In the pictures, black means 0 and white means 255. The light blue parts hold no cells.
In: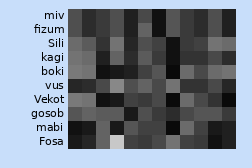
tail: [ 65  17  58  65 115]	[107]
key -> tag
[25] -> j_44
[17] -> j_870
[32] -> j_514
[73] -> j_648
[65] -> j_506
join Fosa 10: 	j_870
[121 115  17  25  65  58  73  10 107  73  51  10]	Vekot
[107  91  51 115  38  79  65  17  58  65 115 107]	Sili
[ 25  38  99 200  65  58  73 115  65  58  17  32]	Fosa
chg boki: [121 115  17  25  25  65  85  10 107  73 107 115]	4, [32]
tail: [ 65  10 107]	[65 25 32]

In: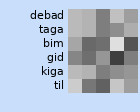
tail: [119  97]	[198 158]
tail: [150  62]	[126]
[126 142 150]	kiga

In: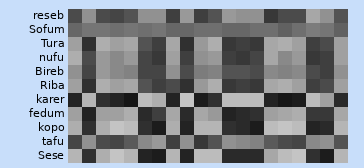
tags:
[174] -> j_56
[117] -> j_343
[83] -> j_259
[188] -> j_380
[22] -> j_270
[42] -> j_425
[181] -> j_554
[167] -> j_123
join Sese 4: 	j_554
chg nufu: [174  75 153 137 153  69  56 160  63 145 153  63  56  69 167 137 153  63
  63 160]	17, [56]
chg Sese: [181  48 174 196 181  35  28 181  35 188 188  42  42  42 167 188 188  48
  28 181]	16, [196]

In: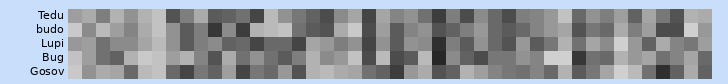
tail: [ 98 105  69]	[105 105  69 165 152 126 146  69 146  91 146 139  47 126  91 146 105  83
 152  91 119 178 113 165 139 208 152  98 171 132 119 158]
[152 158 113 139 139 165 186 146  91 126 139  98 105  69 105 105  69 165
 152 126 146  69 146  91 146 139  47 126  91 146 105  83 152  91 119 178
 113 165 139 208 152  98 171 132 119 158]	Lupi
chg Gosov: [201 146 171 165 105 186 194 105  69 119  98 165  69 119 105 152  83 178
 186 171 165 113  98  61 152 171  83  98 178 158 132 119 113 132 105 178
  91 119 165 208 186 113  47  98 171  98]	11, [158]
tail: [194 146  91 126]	[ 55 139  61 178 186 194 113  91  83 171 201  76 158  91 132 146  83  98
 126 152 105  91 105 132 152 165  83 119 105 171 126 158  76  76 208 152]

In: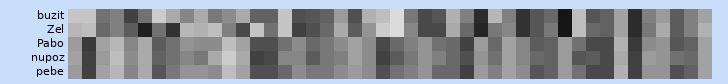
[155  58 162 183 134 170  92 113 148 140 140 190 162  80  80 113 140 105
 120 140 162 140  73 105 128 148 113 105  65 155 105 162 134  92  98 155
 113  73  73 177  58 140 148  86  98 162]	Pabo
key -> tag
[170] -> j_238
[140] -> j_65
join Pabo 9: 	j_65
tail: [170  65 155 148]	[113 105 162]
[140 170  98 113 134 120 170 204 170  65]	nupoz
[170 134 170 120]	buzit

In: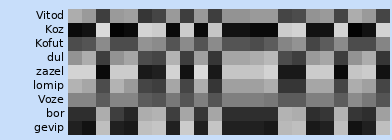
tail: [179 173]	[ 46  54 179  54  46 160]
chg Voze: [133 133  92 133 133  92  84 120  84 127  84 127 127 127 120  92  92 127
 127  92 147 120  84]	20, [139]
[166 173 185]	dul
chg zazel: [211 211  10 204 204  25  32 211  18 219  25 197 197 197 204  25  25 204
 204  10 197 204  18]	14, [211]

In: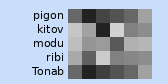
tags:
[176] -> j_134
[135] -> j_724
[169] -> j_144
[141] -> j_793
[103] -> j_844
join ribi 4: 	j_724
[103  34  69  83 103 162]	pigon
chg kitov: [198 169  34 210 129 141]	1, [162]
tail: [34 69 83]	[103 162]
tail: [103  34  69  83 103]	[162]
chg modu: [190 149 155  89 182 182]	4, [176]

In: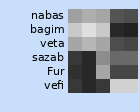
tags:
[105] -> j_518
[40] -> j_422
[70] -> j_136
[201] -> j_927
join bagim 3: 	j_422
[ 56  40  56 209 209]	vefi
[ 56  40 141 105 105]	sazab
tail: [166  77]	[70]
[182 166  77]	veta
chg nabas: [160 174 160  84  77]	2, [166]
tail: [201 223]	[201  40  34]

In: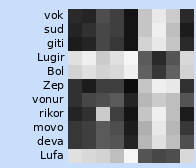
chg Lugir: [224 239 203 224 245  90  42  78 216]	7, [84]
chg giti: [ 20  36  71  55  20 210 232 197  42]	0, [28]
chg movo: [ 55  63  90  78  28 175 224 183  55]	6, [232]
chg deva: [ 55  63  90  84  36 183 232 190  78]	6, [224]
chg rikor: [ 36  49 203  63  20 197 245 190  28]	6, [239]
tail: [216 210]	[190 245  84  71  78 216]
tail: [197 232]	[203  42]

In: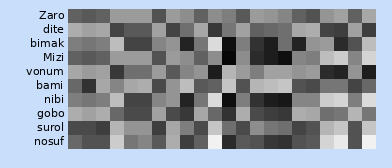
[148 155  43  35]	vonum
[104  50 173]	gobo
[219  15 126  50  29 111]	bimak
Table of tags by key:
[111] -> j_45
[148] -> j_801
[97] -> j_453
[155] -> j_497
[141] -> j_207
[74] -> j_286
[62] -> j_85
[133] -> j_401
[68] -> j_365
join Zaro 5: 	j_497
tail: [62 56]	[173 167 111 118 181 118]
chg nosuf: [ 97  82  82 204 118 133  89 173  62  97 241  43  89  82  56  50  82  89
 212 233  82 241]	0, [104]

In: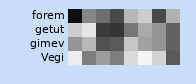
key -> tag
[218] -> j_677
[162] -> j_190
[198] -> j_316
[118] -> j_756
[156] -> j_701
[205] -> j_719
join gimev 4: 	j_316
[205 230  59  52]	getut
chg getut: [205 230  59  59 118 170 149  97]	3, [52]
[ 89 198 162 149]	gimev
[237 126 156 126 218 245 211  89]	Vegi
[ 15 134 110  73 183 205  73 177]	forem
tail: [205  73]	[177]

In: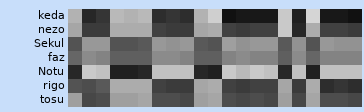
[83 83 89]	Sekul
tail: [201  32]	[213  24  24  17]

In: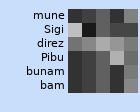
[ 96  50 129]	mune
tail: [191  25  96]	[70 70]
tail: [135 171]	[150 122]
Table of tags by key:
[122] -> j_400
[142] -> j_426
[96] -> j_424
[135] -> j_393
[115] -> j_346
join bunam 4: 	j_400
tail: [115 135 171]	[150 122]
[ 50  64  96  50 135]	bam
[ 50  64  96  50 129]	mune

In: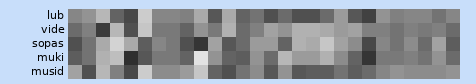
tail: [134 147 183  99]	[ 72 204 134 134 128 170  87 170  99 115  80 107  80  80 107 155  87  65
 147 128 134 134 115 134]
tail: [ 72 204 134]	[134 128 170  87 170  99 115  80 107  80  80 107 155  87  65 147 128 134
 134 115 134]
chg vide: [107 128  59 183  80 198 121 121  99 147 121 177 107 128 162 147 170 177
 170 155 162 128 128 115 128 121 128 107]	16, [177]
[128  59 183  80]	vide

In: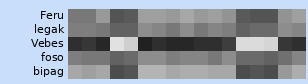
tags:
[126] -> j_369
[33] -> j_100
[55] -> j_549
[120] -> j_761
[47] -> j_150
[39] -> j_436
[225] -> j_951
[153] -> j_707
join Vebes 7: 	j_436
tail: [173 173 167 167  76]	[ 84  76 153 173]
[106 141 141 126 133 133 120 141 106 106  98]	foso
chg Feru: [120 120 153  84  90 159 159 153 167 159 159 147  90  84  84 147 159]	9, [153]
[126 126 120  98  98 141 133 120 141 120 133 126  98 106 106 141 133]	legak

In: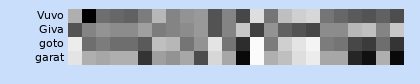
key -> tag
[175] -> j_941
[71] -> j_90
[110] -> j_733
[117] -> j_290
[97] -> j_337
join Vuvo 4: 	j_337
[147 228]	goto
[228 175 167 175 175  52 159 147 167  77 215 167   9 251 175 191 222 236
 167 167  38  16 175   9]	garat
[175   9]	garat
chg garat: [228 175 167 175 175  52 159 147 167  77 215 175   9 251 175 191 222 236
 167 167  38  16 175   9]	11, [167]
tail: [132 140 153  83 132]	[199  65 147  97  83  71 140 140 183 191 132 199]

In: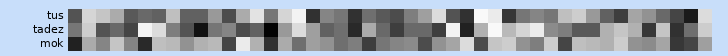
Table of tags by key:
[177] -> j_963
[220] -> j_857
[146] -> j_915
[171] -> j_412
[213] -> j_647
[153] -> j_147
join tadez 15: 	j_147
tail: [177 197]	[177  55 197  49 111 205]

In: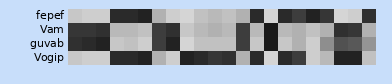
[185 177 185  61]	Vam
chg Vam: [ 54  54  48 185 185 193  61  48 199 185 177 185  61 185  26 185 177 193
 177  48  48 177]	20, [54]
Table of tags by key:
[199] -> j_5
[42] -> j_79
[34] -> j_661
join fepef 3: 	j_79
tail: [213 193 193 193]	[ 61 199  26 199 177 206 142  81  88 148]
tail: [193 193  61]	[199  26 199 177 206 142  81  88 148]

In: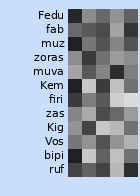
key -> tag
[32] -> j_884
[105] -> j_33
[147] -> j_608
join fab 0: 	j_33
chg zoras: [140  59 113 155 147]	4, [140]
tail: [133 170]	[ 75 105 155]

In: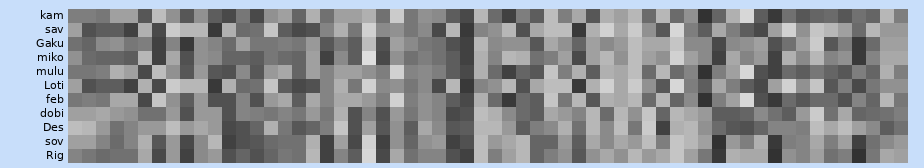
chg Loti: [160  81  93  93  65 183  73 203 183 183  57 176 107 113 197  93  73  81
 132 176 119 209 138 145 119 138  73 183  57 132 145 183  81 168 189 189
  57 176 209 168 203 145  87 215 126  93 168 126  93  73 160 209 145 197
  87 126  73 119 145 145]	5, [176]
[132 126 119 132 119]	dobi
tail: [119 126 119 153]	[ 87 119  93 189  81 160 138 119 113  81  65 183 138 145 145  87 168 145
 101 160 138 153 189 168 168 197 138 138  73 138 145 160  81 113 160 203
  87 126  57 107 160 160]
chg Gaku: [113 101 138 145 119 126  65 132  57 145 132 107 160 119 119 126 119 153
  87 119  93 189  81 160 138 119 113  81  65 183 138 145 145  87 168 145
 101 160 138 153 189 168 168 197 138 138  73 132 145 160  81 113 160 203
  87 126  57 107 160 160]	47, [138]

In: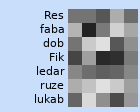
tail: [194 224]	[202 159]
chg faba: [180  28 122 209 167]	1, [34]
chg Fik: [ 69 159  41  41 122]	3, [47]
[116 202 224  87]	dob
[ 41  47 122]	Fik

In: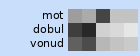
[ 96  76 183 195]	vonud
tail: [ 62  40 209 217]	[230]
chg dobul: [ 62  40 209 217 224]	4, [230]
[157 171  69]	mot
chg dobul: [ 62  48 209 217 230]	1, [40]

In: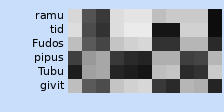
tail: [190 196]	[ 42  50 202]
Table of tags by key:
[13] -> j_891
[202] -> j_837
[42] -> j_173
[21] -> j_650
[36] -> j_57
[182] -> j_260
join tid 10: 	j_891
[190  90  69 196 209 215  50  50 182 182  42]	Fudos
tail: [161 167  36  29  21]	[190 196  42  50 202]
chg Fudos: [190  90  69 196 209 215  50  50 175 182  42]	8, [182]

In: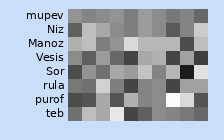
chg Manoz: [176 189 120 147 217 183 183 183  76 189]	2, [126]
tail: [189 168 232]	[ 69  96 139 132 120 104]
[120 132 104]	mupev
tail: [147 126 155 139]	[120 132 104]
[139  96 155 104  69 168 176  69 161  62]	Vesis

